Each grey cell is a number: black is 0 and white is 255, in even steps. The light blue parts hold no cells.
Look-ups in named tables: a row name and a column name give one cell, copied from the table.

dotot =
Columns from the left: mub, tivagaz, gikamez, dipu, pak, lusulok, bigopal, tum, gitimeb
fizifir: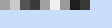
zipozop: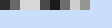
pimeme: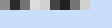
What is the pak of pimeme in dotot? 209
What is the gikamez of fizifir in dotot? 84
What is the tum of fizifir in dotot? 30
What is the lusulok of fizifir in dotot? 239
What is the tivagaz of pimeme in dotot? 43
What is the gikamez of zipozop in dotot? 216
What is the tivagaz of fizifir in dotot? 202
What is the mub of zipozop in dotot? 44
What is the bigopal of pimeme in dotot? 33
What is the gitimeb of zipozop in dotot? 149
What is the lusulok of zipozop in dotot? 28
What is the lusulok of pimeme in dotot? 68
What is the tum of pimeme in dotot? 117
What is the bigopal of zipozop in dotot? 109
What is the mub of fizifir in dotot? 161
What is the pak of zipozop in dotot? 73
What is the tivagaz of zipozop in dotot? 104
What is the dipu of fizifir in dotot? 58

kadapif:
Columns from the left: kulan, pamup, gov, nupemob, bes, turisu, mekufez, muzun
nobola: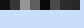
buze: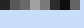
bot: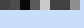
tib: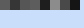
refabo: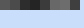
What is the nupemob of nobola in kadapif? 94
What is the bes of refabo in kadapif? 59
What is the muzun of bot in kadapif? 143
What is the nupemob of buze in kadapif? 162
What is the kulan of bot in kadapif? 66
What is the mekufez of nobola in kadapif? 43
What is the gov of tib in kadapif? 86
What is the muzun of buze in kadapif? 100
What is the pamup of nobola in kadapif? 55
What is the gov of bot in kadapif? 9
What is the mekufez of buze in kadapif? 13
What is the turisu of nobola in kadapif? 74
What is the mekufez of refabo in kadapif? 109
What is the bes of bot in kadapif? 201
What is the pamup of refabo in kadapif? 75
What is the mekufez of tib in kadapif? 73
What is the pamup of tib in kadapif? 54
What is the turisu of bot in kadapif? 67
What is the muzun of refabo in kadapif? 63
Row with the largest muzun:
bot

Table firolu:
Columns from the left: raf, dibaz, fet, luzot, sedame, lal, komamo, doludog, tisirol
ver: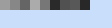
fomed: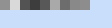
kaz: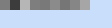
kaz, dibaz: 60
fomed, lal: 169
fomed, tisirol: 141
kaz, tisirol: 166
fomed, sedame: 88
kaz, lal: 139
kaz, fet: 182
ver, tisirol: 40
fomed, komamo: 109
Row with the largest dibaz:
fomed

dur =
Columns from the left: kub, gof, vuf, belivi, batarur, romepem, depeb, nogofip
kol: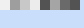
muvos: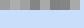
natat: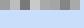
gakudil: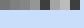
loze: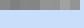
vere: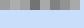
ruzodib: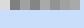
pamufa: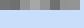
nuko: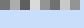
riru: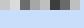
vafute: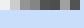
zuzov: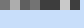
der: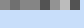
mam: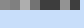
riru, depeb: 106
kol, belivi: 236
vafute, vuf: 148
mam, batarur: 62
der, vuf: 134
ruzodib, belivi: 133
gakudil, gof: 128
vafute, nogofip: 83
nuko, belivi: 218
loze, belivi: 133
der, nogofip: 83
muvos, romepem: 130
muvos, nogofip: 169
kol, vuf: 200
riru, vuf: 108
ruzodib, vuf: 161
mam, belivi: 115

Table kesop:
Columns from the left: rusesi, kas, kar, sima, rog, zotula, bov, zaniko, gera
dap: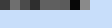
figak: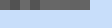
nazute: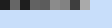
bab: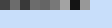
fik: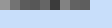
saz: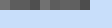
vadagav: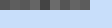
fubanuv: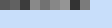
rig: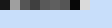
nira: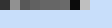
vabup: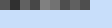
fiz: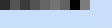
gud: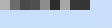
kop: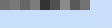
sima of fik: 87
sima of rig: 63
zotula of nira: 102
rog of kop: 51
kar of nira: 88
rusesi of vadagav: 84
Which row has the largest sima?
fubanuv

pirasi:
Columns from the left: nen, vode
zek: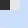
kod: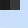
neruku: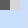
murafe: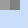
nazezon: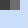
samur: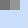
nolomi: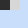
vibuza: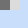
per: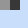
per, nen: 149
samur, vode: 150
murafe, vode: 129
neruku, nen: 93
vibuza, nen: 112
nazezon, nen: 62
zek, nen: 47
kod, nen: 28
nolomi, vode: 215
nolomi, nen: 46
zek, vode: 231
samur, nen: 116
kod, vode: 57
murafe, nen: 157
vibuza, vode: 220
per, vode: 56
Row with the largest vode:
zek

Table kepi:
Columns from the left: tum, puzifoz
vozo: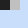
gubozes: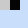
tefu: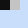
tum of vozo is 33
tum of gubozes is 202
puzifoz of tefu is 196
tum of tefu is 16
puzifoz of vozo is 192
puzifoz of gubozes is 5
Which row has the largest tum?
gubozes

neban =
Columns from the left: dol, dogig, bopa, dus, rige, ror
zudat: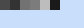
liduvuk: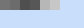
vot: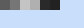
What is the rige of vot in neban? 42
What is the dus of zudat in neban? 124
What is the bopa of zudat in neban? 114
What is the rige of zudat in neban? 189
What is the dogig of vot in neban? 118
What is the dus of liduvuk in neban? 87
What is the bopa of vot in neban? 196
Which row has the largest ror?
liduvuk

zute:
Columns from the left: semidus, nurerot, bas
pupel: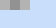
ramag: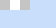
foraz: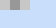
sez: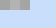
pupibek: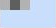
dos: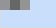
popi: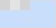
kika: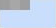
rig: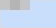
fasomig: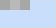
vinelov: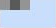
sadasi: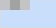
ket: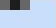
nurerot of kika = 167
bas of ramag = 197
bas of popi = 212
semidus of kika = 158
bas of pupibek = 178
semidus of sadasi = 196
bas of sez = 165
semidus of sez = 165
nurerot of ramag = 254
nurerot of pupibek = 95
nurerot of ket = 29
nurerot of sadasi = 162
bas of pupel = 179
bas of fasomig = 167
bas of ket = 103

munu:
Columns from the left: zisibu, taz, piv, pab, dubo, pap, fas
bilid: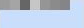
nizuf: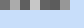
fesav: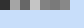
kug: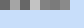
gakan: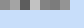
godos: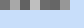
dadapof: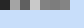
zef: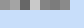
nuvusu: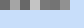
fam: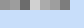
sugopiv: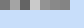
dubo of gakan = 131
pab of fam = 209
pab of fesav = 197
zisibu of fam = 148
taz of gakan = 164
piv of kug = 103
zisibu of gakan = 141
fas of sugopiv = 132
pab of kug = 195
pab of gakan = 194
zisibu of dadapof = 38
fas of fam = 125
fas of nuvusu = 145
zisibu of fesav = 48
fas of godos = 151
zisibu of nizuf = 113
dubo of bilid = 149
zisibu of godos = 115

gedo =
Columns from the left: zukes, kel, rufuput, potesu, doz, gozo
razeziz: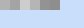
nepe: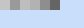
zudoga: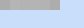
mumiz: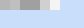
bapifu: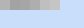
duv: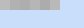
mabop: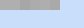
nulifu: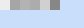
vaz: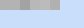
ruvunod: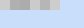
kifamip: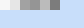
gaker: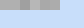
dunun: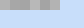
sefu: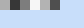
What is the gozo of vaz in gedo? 177
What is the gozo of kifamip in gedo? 124
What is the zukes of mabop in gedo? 175
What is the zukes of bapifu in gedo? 180
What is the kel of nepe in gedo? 154
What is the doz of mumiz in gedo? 208
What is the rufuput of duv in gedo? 174
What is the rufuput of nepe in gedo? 190
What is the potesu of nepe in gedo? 178
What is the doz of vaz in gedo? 187
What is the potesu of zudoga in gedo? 180
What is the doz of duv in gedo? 172
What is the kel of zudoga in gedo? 181
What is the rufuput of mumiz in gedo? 160

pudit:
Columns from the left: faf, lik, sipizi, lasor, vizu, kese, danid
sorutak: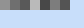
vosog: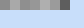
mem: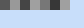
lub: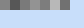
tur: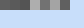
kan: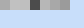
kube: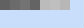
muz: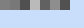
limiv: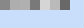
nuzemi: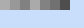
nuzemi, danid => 78
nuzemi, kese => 113
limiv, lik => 174
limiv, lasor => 121
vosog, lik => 169
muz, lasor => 186
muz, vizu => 97
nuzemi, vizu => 130
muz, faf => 127
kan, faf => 172
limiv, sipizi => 176
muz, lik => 120
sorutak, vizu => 72
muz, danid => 81
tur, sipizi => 84
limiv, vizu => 213
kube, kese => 191
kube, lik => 107
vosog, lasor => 151
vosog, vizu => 175

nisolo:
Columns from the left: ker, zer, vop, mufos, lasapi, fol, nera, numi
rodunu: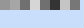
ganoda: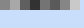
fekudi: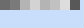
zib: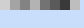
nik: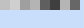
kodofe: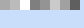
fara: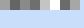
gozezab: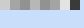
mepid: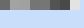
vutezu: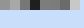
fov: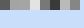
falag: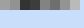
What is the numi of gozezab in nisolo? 58
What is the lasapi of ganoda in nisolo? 116
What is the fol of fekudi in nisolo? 193
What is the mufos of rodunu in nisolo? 214
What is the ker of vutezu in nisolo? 148
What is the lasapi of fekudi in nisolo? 180
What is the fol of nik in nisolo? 63
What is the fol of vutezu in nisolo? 124
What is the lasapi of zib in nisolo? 115
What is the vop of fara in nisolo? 138
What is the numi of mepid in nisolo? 227
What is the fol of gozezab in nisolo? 164
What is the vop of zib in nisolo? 131
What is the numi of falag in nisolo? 186
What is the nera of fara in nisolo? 107
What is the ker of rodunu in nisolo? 150
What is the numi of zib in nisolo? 190

